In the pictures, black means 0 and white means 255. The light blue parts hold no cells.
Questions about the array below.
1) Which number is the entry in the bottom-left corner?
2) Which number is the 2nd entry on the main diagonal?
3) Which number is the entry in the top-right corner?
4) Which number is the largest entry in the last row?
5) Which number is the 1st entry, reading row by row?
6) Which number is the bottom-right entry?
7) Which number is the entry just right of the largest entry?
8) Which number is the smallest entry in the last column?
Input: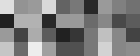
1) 198
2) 178
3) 113
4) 237
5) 223
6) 141
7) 160
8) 67

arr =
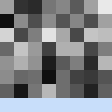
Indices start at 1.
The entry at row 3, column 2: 72
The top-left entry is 161
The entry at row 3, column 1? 212
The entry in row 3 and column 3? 126
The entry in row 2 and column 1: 15
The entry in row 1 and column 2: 50
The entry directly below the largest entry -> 161
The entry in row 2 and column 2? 140
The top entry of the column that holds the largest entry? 233
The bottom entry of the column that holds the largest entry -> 96
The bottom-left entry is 96

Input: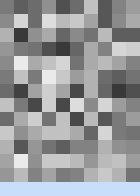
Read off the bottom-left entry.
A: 150
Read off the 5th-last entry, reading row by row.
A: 130
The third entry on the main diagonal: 144
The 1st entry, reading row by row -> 122
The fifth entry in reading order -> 80
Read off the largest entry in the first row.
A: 193
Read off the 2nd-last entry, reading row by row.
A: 178
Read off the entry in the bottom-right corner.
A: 115
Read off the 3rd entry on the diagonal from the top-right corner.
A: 186
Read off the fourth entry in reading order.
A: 144
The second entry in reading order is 94
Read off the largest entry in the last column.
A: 206
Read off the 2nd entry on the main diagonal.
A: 213
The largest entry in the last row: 200
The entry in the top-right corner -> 156

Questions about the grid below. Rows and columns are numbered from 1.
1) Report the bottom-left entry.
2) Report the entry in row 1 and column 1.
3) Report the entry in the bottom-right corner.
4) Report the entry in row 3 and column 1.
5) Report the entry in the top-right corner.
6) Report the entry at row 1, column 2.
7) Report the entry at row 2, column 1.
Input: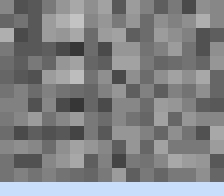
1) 115
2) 135
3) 102
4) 175
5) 135
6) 81
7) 102

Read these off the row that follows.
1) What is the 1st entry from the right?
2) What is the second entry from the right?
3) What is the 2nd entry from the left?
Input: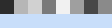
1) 138
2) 71
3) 182

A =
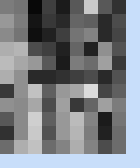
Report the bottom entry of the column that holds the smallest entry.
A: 193
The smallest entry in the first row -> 8
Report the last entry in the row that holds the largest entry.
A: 95
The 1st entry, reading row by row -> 124
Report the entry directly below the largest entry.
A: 101
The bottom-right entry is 108
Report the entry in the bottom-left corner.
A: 108
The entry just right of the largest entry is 69
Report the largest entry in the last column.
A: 124
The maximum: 219
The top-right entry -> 49
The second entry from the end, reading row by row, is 76
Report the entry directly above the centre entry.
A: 27
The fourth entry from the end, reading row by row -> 174
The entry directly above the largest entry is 76
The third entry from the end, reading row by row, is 131
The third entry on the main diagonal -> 15
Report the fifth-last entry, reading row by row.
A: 131
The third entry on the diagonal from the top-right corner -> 131
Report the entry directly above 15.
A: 21
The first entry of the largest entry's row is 56
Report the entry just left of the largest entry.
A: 167
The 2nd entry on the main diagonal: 124

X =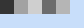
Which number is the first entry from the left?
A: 52
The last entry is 181
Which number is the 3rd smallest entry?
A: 162

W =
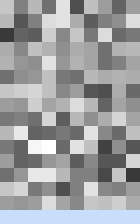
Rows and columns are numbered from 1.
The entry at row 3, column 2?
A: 99
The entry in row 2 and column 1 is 184
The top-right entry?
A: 157
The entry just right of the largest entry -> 106
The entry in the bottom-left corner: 157
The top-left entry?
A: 198
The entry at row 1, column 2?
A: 128
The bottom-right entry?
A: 172
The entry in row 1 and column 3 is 184
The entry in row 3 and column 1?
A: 57
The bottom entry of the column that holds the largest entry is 220
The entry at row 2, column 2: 86
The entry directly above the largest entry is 106
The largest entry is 254

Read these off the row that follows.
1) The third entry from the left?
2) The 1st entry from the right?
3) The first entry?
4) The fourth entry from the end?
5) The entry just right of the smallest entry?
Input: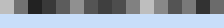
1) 34
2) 107
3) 190
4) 84
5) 57

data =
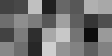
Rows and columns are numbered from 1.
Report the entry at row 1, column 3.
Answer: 192
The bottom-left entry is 136
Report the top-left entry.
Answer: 66
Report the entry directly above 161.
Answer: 103
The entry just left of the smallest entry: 116
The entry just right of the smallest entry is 154
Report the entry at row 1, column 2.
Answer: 72
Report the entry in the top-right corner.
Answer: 168
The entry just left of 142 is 110
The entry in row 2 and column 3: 124

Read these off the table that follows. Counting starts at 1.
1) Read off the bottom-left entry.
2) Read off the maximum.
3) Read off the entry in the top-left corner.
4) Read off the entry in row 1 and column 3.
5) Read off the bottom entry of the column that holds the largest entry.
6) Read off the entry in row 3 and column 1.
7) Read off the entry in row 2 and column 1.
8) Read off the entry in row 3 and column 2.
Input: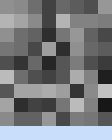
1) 138
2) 193
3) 144
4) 110
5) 86
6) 144
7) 180
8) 110

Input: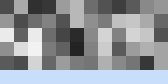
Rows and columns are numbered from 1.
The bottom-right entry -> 164
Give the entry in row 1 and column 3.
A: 48
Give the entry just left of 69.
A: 109
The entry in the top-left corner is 76
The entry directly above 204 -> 212
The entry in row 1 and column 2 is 170
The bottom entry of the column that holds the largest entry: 212
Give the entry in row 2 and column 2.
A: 76
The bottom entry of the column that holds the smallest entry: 123
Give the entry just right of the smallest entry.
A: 130
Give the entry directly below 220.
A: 76
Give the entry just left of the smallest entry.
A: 97
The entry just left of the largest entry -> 220
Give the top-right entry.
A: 150

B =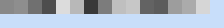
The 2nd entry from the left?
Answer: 142
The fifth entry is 220
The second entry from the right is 171
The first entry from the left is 136
